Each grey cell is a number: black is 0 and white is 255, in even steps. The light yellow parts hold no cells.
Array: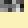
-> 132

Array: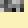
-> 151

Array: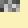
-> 124

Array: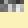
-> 68

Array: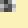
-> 123

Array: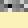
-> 105
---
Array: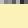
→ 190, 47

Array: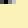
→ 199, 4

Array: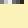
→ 239, 40

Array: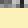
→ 207, 35

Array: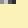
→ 204, 46

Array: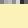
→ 213, 46

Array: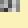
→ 220, 51

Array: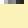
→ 252, 37

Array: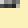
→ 208, 36

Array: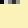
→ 215, 9
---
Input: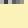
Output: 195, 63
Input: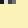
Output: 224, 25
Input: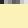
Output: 226, 37
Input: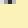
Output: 225, 42
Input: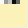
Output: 248, 11
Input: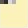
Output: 218, 46
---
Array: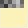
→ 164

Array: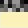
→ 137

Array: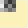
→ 69

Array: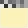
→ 152

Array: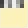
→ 238

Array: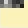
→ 61

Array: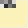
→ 162

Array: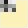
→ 111
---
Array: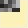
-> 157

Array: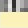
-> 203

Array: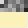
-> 92

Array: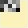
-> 172

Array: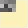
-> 91

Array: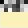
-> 77

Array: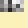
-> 120

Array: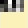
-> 113

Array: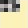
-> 183
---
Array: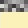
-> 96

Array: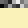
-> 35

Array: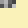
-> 98

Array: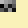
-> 27

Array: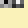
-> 159

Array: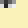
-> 96
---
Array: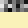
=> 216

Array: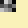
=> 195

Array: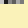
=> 168

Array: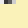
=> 206

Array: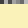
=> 177

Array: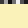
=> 168

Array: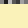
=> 161
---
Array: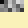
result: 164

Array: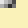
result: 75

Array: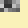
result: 150

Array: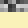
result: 200

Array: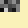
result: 127

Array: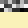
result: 246

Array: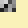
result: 131
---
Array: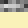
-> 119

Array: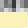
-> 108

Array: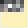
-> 86

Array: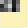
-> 102

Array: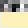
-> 194

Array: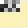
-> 165

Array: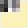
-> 153

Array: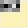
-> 108

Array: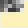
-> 217

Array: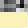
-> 179
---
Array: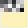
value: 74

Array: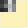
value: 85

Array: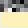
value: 161

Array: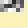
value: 238

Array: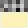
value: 135

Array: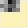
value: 163

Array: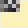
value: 58
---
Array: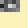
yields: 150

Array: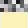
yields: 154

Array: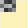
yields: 186

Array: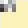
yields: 220

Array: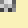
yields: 135

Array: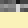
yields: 93

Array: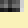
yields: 67

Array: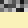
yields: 49

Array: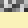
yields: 119

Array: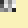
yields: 52
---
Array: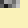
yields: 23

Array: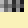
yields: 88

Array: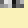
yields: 162

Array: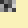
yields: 35

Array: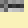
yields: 131

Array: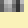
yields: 158

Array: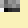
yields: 112
